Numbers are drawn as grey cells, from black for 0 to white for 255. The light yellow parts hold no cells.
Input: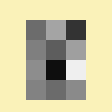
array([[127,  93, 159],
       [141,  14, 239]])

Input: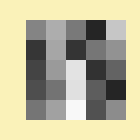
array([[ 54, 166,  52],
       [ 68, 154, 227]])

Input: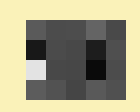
array([[ 24,  75,  72],
       [227,  72,  71]])

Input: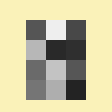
array([[183,  41,  47],
       [106, 195,  86]])

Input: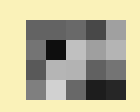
array([[116,  14, 192],
       [ 89, 181, 179]])

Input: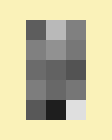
array([[128, 145, 119],
       [107,  98,  83]])

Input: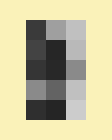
array([[ 67,  38, 185],
       [ 53,  40, 138]])
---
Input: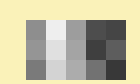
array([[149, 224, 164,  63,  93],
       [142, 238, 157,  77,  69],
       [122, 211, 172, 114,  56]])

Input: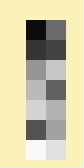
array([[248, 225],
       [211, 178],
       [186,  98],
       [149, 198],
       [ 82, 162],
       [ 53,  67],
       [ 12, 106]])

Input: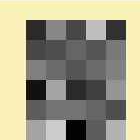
array([[164, 203,   3,  93, 178],
       [128, 107,  85, 107, 128],
       [ 93, 115, 115, 101,  79],
       [ 71,  79, 101,  85, 121],
       [ 42, 135,  71, 190,  49],
       [ 17, 164,  42,  64, 149]])

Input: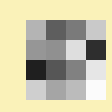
array([[207, 165, 187, 251],
       [180,  94, 122, 201],
       [150, 144, 222,  46],
       [ 31,  86, 129, 230]])

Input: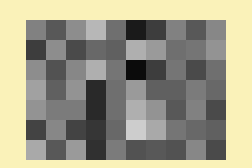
array([[169,  88, 154,  48, 123,  82,  88,  82, 135,  74],
       [161,  96, 147,  41, 111, 154,  96,  96, 123, 104],
       [147, 123, 123,  41, 111, 175, 147,  88, 129,  74],
       [141,  82, 135, 175, 117,  11,  61, 117,  74, 111],
       [129,  88, 141, 183, 111,  26,  61, 129,  88, 135],
       [ 67, 135,  67,  54, 104, 205, 169, 117, 104,  96],
       [ 61, 141,  74, 104,  96, 175, 154, 111, 117, 147]])

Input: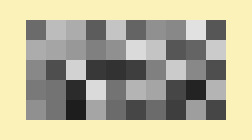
array([[172, 165, 152, 128, 144, 218, 196,  86, 100, 203],
       [144, 115,  29, 165, 107,  70, 107,  62, 158,  70],
       [136,  78, 210,  56,  50,  62, 128, 203, 136,  78],
       [121, 115,  43, 218, 115, 180, 165,  70,  35, 180],
       [107, 188, 172,  92, 196, 100, 144, 136, 225,  86]])

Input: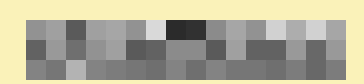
array([[146, 160,  90, 160, 166, 146, 217,  43,  49, 139, 166, 146, 209,
        173, 209, 166],
       [131, 118, 179, 131, 124, 118, 111, 131, 111, 131, 118, 118, 111,
        124, 104, 124],
       [ 98, 153, 111, 146, 160,  90,  98, 139, 139,  90, 160,  98,  98,
        153, 104, 153]])

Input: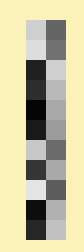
array([[228,  93],
       [221, 114],
       [207, 101],
       [200, 107],
       [ 53, 169],
       [ 45, 185],
       [ 38, 193],
       [ 32, 207],
       [ 25, 155],
       [ 13, 177],
       [  5, 169]])
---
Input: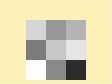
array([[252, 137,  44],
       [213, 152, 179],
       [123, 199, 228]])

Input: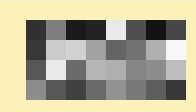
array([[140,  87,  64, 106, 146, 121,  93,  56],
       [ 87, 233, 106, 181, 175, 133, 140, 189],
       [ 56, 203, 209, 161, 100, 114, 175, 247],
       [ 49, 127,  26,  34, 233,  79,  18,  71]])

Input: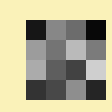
array([[171,  94,  66, 207],
       [156, 116, 186, 123],
       [ 51,  72, 142,  37],
       [ 22, 135, 108,   8]])

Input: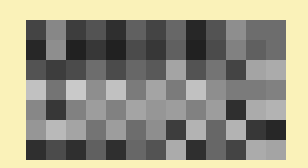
array([[193, 116, 201, 142, 193, 123, 164, 123, 193, 142, 123, 123, 129],
       [150, 185, 164, 116, 157, 109, 142,  61, 179, 103, 179,  55,  39],
       [135,  55, 129, 157, 129, 164, 150, 157, 129, 157,  47, 171, 179],
       [ 83,  61,  75, 109,  75, 103,  89, 164,  83, 116,  68, 164, 171],
       [ 68, 135,  61,  83,  47,  96,  68, 103,  39,  83, 142, 109, 109],
       [ 47,  75,  47,  96,  47, 103,  83, 171,  47, 103,  68, 171, 164],
       [ 39, 142,  33,  55,  33,  75,  55,  96,  33,  75, 129,  96, 109]])

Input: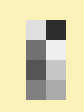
array([[223,  45],
       [128, 170],
       [113, 238],
       [ 85, 199]])

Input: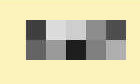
array([[100, 154,  30, 127, 175],
       [ 63, 220, 206, 140,  78]])

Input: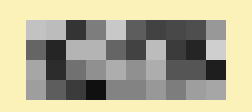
array([[194, 188,  52, 125, 200,  93,  66,  72,  78, 152],
       [166,  44, 113, 144, 173, 144, 173,  85,  85,  30],
       [158,  93,  59,  16, 131, 131, 152, 125, 158, 166],
       [101,  37, 180, 180, 101,  66, 188,  59,  37, 207]])

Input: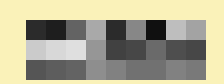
array([[203, 216, 223, 150,  65,  71, 106,  78,  71],
       [ 85,  93,  99, 142, 129, 113, 113, 129, 121],
       [ 43,  30,  99, 169,  43, 135,  16, 190, 163]])
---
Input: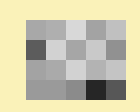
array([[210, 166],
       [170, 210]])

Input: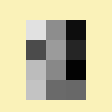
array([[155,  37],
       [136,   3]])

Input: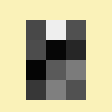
array([[  6,  38],
       [ 90, 123]])

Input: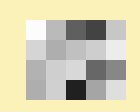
array([[174, 192],
       [207, 216]])

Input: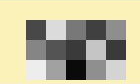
array([[ 84,  58],
       [161,  10]])

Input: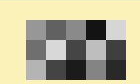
array([[216,  69],
       [ 68,  27]])
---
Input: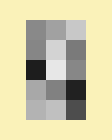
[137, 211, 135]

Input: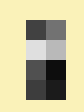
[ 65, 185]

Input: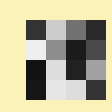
[ 51, 141,  33,  52]

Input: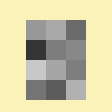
[152, 125, 126]

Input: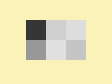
[ 54, 224]

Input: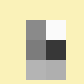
[138,  55]

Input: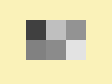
[ 64, 139]

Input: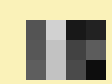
[ 84, 194,  74]

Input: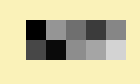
[ 0, 10]
